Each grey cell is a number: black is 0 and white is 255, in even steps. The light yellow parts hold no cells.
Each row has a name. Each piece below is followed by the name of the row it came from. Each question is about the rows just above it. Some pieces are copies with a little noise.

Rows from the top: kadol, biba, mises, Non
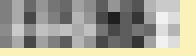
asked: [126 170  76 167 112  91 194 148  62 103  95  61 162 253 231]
Non
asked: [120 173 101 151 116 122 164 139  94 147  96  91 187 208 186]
kadol
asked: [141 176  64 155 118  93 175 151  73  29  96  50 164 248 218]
biba

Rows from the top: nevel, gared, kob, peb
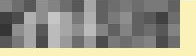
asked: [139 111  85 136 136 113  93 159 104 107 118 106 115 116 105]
nevel
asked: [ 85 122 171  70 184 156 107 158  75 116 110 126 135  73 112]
peb
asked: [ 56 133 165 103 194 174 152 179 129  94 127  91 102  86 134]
kob

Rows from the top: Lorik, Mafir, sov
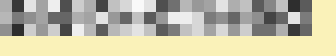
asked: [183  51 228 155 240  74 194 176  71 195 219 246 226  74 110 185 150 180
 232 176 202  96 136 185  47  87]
Lorik
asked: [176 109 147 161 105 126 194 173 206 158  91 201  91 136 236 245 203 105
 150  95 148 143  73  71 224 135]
Mafir
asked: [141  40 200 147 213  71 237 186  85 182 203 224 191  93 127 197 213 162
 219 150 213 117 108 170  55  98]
sov

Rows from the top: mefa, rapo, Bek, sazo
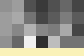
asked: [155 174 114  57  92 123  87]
rapo
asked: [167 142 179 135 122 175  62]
Bek
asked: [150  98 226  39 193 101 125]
sazo

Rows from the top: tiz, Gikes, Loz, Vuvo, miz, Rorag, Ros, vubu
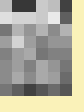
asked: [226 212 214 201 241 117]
Gikes
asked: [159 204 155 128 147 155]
Vuvo
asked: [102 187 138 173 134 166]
Loz
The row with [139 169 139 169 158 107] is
Ros

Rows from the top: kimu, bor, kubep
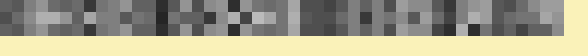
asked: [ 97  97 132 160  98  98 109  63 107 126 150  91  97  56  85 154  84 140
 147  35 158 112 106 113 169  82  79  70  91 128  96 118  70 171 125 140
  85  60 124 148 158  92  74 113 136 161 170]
kimu
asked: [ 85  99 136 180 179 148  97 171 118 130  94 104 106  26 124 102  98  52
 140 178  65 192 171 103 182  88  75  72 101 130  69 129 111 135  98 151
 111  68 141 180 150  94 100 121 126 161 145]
bor

